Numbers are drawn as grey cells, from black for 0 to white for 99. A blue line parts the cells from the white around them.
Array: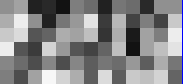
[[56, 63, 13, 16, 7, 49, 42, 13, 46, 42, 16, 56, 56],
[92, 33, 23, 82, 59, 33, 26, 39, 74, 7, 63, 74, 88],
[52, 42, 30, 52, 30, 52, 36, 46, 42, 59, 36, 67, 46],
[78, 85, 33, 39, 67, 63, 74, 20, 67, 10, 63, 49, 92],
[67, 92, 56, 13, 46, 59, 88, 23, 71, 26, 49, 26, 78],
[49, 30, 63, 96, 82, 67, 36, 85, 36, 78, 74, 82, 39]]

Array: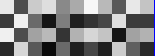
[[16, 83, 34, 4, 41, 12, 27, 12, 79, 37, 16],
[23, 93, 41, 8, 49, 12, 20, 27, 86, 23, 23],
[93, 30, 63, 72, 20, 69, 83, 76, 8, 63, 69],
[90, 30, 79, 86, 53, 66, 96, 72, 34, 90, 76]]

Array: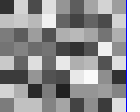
[[82, 68, 16, 48, 13, 58, 58, 61, 51],
[19, 82, 29, 86, 58, 36, 64, 82, 61],
[45, 51, 42, 45, 26, 19, 32, 93, 55],
[23, 23, 58, 32, 29, 90, 97, 55, 19],
[48, 36, 61, 32, 68, 72, 64, 45, 68],
[75, 78, 72, 93, 39, 26, 39, 29, 82],
[48, 75, 75, 51, 64, 26, 55, 23, 86],
[78, 39, 86, 42, 90, 68, 72, 32, 86]]

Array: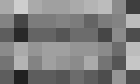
[[36, 13, 36, 36, 33, 42, 36, 30, 58, 30],
[36, 16, 39, 39, 33, 42, 42, 27, 54, 30],
[51, 27, 48, 48, 51, 48, 39, 48, 51, 73],
[45, 70, 51, 62, 58, 54, 66, 45, 33, 77],
[54, 66, 58, 62, 62, 58, 58, 54, 42, 73],
[66, 80, 66, 62, 62, 66, 70, 73, 54, 24]]

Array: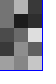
[[45, 11, 18],
[45, 70, 22],
[22, 55, 37],
[62, 52, 77],
[29, 41, 86]]

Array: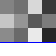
[[77, 58, 34, 48],
[51, 44, 84, 22],
[54, 41, 91, 15]]

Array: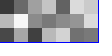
[[28, 65, 25, 72, 82, 44, 47],
[72, 96, 54, 47, 54, 58, 85],
[22, 41, 62, 76, 38, 85, 79]]
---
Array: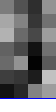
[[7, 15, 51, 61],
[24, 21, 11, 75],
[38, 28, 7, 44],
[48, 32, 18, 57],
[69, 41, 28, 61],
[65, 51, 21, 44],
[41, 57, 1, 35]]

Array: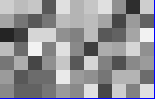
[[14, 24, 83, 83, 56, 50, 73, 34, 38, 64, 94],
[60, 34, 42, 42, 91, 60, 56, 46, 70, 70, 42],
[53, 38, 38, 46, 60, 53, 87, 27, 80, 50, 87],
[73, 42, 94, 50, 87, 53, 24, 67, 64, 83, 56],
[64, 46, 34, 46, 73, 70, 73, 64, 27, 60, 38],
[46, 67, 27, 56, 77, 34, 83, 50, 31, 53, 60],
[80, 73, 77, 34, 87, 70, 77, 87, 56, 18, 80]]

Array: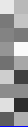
[[87, 17],
[80, 25],
[51, 47],
[54, 54],
[44, 65],
[36, 68],
[90, 72],
[47, 76],
[58, 97]]

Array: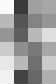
[[97, 22, 62, 65],
[94, 26, 40, 68],
[72, 33, 51, 58],
[58, 37, 72, 86],
[79, 55, 47, 65],
[90, 72, 43, 79]]

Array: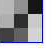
[[68, 18, 78],
[25, 38, 82],
[72, 56, 8]]

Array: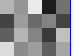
[[85, 54, 61, 37, 64],
[70, 58, 91, 11, 44],
[26, 61, 41, 51, 26],
[37, 70, 51, 22, 74]]

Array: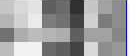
[[44, 67, 73, 70, 67, 37, 63, 63, 52],
[70, 81, 91, 48, 44, 26, 81, 48, 55],
[77, 84, 88, 37, 41, 19, 77, 63, 55],
[73, 94, 94, 41, 37, 26, 84, 55, 59]]
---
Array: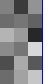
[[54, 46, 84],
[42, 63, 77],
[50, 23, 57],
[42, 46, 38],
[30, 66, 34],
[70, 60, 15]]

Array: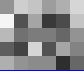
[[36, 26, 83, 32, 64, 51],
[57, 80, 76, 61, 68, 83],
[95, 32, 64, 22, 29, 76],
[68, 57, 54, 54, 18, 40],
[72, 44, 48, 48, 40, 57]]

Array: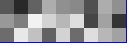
[[59, 49, 94, 82, 71, 86, 27, 63, 20],
[42, 90, 75, 38, 82, 42, 86, 71, 63],
[34, 16, 38, 67, 56, 53, 31, 67, 56]]

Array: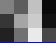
[[13, 44, 91, 28],
[21, 64, 79, 7],
[50, 36, 75, 4]]

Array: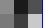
[[47, 24, 78],
[54, 10, 31]]

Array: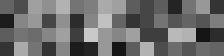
[[39, 30, 62, 56, 69, 45, 49, 66, 62, 36, 27, 36, 14, 45, 59, 20],
[11, 52, 59, 27, 56, 17, 52, 75, 39, 20, 27, 45, 33, 39, 33, 49],
[20, 66, 45, 20, 52, 11, 14, 59, 8, 36, 69, 30, 42, 33, 42, 39],
[36, 45, 42, 52, 62, 24, 78, 59, 52, 62, 24, 24, 72, 69, 8, 17]]

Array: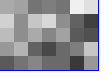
[[81, 55, 77, 84, 55, 38, 25],
[73, 55, 66, 52, 63, 35, 31],
[35, 45, 52, 41, 41, 22, 59],
[66, 63, 45, 49, 45, 93, 87],
[59, 70, 38, 28, 41, 49, 77]]
